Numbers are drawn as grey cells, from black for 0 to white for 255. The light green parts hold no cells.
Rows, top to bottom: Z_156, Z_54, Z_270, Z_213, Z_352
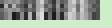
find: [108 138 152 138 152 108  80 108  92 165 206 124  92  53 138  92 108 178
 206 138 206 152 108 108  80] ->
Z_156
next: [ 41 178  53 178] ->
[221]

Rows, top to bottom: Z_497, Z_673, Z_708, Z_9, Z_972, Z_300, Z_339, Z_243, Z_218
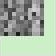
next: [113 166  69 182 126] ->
[126]
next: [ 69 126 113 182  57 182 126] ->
[126]
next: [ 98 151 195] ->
[57]
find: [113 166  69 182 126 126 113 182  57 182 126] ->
Z_9
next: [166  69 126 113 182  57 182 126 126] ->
[138]
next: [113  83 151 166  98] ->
[98]
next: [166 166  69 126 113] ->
[182]

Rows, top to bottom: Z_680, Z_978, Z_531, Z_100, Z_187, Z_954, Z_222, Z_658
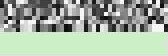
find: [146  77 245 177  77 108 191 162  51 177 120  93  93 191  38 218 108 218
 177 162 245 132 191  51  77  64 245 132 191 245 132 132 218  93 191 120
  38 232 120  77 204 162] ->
Z_100
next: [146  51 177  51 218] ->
[162]
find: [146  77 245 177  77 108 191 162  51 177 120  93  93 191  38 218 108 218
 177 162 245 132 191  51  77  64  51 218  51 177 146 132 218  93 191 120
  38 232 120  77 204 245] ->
Z_531
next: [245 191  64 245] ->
[38]

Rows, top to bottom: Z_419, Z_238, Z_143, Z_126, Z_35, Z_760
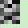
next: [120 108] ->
[51]
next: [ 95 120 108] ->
[51]

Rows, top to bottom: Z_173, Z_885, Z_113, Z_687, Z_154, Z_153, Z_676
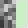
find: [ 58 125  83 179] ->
Z_153
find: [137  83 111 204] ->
Z_173

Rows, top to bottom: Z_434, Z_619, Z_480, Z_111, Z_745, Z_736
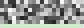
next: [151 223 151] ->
[111]
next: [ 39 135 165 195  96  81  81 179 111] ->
[81]

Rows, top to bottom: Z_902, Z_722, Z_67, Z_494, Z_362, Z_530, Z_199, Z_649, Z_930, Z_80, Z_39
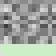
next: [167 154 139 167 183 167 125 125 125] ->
[167]
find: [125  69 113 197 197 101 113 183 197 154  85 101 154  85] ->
Z_362

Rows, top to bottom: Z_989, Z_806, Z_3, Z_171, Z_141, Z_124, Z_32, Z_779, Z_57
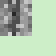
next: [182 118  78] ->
[78]
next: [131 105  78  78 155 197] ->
[143]
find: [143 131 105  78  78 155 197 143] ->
Z_3
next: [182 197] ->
[155]
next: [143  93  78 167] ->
[155]
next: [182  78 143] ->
[197]

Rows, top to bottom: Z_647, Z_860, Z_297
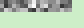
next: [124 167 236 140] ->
[180]
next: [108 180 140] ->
[94]

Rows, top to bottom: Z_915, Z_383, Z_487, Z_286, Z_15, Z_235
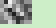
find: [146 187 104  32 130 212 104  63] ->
Z_286
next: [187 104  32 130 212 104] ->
[63]
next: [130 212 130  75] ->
[146]

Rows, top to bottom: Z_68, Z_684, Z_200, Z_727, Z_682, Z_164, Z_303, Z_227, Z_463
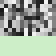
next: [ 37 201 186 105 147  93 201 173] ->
[117]
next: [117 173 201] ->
[67]
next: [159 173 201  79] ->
[227]
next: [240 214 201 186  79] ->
[159]

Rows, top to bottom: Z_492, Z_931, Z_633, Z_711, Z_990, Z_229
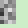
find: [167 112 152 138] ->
Z_931
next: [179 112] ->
[152]
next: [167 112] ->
[152]

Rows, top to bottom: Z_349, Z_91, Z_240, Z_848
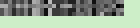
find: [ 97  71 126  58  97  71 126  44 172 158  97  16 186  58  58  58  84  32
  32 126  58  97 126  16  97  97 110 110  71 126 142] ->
Z_349
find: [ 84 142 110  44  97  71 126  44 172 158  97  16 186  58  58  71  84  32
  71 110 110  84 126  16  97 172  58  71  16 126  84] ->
Z_848
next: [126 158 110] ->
[126]
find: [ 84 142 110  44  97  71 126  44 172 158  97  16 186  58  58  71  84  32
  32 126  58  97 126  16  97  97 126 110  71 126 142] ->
Z_240

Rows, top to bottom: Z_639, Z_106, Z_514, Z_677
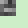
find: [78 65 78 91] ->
Z_677
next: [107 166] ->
[153]
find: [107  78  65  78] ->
Z_106
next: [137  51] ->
[107]
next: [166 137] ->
[51]

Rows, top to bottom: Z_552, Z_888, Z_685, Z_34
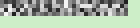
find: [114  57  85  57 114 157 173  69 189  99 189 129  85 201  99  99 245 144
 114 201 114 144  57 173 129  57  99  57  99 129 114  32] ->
Z_552
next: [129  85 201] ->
[99]
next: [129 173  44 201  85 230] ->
[173]
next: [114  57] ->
[85]

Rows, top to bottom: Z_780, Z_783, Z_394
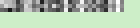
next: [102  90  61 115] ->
[229]
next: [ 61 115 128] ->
[241]

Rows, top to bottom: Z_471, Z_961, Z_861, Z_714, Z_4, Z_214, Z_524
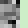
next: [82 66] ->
[111]
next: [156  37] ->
[9]
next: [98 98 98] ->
[142]
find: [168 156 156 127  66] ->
Z_961

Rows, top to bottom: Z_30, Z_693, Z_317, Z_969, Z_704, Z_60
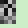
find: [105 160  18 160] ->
Z_693
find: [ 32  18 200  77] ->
Z_30
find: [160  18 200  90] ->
Z_969

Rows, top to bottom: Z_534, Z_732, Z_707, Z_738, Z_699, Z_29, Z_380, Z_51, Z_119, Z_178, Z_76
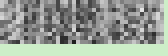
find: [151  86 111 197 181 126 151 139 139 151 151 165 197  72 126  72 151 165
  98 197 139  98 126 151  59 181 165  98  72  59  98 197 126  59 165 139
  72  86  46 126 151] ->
Z_119
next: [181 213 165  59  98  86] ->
[151]
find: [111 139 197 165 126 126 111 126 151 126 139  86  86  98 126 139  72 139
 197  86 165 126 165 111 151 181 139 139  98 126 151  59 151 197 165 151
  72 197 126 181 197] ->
Z_380
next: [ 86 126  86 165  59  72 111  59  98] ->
[151]

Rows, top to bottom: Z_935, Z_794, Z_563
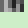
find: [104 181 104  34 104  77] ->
Z_935
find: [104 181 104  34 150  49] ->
Z_794
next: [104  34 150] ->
[49]

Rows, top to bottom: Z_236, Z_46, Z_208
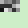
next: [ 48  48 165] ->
[208]
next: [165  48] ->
[139]
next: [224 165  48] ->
[139]
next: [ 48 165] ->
[208]

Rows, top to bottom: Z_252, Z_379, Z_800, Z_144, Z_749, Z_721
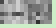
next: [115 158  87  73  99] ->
[174]
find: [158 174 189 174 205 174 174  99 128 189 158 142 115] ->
Z_749
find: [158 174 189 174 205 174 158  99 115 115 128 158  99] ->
Z_379
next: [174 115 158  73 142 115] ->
[115]

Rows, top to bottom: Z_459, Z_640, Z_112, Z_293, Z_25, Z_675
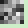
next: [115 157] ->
[157]
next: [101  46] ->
[157]
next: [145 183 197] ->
[88]
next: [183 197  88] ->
[61]
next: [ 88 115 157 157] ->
[197]

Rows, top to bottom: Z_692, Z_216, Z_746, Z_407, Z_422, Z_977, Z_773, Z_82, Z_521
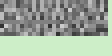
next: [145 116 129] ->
[145]
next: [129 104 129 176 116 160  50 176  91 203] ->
[176]
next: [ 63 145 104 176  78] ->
[176]
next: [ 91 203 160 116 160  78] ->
[176]
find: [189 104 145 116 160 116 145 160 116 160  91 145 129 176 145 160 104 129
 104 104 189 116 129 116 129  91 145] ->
Z_407
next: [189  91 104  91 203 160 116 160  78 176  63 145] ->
[104]
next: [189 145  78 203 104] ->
[129]

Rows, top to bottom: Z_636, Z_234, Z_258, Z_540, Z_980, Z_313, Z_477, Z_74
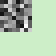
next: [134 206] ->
[165]
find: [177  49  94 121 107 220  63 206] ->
Z_74
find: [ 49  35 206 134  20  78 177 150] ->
Z_636
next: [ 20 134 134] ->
[192]
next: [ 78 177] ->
[150]
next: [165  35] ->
[63]

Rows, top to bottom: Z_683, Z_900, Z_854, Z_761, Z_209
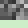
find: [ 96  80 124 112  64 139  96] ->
Z_854
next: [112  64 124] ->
[154]

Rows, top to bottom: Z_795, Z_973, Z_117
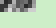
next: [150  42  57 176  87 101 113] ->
[57]
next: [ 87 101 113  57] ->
[150]
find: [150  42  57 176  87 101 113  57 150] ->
Z_795
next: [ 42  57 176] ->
[87]
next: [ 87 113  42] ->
[72]
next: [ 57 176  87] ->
[101]

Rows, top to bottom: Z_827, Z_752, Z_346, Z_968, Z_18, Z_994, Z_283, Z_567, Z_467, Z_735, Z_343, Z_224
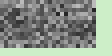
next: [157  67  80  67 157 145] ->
[67]
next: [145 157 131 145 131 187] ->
[80]
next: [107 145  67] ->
[119]

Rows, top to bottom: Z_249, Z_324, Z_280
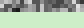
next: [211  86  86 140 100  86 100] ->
[71]
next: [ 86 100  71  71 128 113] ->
[211]
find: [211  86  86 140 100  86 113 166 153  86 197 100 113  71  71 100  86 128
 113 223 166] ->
Z_324
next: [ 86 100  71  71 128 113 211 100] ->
[57]
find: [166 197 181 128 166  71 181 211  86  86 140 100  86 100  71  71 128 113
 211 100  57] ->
Z_249
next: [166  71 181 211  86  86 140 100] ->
[86]

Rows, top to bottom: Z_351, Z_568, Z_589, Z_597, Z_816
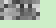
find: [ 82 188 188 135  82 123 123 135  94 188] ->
Z_816
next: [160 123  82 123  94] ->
[135]
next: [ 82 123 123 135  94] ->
[188]
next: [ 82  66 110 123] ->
[110]
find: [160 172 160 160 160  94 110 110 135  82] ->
Z_597

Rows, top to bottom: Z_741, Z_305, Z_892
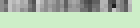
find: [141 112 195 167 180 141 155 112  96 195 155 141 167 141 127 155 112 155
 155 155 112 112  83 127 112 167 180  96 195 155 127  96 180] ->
Z_892
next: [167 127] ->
[96]
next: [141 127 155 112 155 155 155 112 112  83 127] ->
[112]
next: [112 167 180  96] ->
[195]

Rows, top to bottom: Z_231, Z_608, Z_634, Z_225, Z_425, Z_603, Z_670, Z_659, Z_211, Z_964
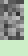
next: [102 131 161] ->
[190]
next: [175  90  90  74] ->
[74]
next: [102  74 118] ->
[90]

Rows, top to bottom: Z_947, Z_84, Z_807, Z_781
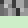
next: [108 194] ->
[136]
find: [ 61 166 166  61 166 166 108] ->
Z_947
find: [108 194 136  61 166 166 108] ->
Z_84
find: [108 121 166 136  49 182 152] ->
Z_807
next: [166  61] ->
[166]

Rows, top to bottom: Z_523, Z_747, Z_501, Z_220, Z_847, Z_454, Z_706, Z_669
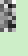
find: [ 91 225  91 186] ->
Z_669
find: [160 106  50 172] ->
Z_454
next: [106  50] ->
[172]

